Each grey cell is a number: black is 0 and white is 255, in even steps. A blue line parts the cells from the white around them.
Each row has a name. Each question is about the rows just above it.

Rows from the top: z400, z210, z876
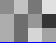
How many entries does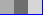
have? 3
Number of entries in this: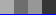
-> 4
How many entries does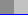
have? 2

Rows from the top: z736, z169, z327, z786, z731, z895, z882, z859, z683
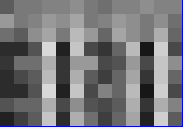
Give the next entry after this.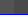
[92]
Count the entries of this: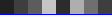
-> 8

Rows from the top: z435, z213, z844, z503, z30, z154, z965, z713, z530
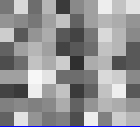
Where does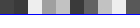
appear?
z965
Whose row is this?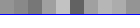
z213
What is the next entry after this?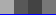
[217]
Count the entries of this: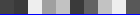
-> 10
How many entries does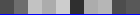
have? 10

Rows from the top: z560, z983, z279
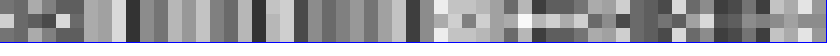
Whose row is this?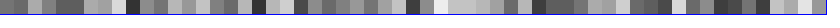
z279
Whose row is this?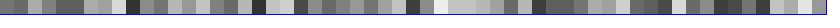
z560
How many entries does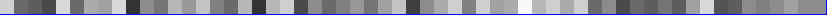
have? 59
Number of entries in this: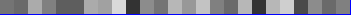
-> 25
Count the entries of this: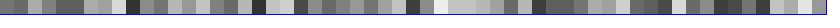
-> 59

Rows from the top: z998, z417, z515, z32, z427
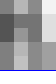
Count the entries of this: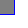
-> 1
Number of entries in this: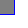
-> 1
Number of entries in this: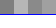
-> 4

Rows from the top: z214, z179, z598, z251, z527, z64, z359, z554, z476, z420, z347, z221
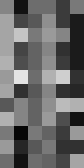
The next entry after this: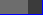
[121]
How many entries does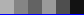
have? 6

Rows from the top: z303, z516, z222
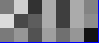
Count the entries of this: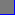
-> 1
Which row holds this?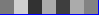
z303
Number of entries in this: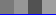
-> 4
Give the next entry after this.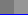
[82]
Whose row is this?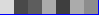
z516
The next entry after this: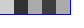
[131]
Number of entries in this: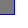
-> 1

